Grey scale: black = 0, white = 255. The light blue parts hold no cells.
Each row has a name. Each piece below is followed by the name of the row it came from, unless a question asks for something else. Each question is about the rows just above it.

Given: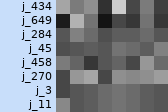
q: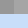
j_270
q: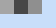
j_270
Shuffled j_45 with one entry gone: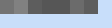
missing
[79]
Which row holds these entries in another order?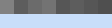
j_45
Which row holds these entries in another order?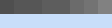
j_45

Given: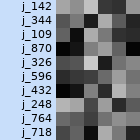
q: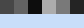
j_718
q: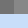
j_326

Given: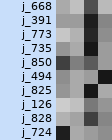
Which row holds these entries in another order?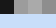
j_494
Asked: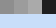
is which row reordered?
j_724
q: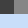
j_828
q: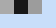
j_735

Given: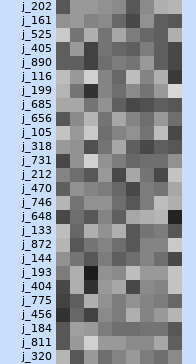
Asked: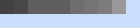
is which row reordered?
j_890
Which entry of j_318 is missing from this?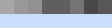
[80]
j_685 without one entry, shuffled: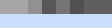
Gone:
[72]
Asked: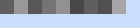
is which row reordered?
j_318
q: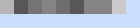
j_872
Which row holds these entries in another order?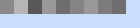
j_320
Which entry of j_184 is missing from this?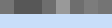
[159]

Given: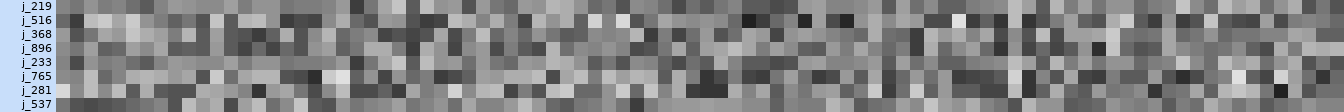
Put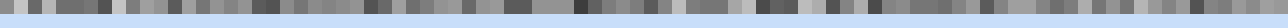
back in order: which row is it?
j_537
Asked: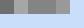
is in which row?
j_537
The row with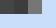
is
j_765
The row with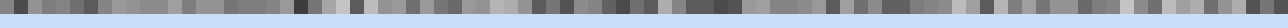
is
j_233
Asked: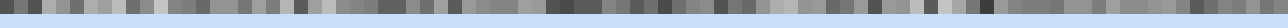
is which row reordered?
j_219
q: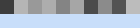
j_368

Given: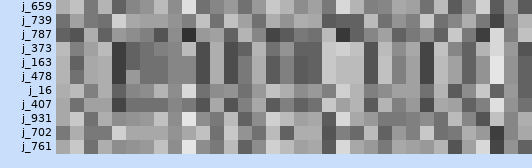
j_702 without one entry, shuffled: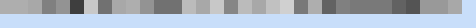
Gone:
[106]
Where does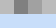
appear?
j_373

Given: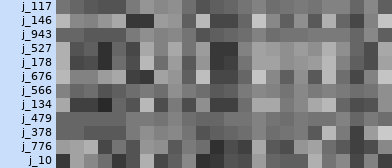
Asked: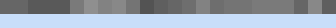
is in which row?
j_943
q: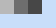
j_676
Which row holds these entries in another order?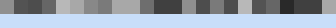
j_134

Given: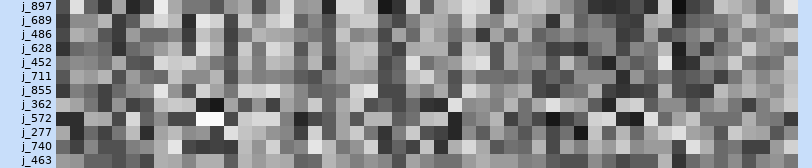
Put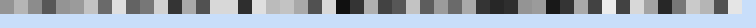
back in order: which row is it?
j_897
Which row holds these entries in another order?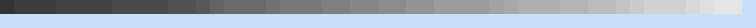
j_855
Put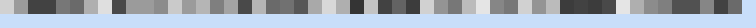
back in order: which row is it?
j_740
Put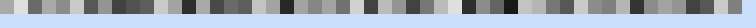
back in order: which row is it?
j_362

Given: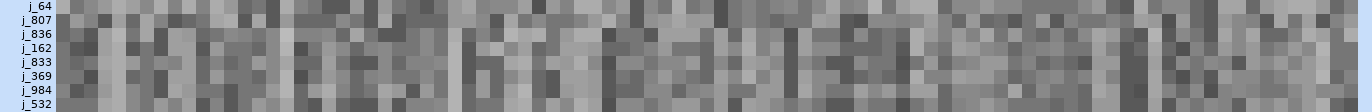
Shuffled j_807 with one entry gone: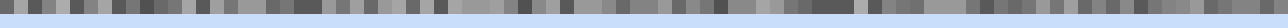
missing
[145]
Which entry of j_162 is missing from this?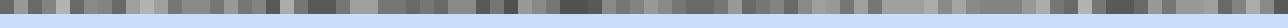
[125]
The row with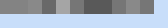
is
j_836
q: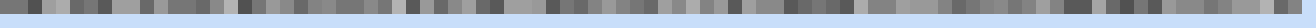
j_369
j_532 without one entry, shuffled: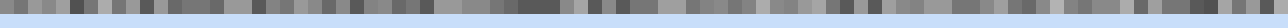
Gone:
[97]
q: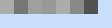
j_833
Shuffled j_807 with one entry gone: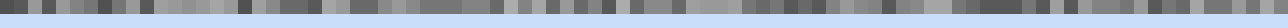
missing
[112]

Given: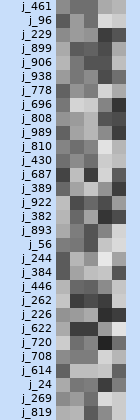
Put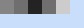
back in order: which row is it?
j_720
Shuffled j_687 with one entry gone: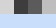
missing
[68]
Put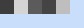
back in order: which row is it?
j_687
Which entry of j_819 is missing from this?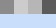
[176]
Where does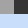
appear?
j_382

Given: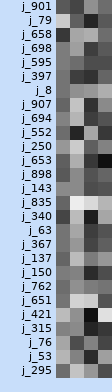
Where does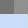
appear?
j_8
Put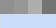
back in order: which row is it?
j_8

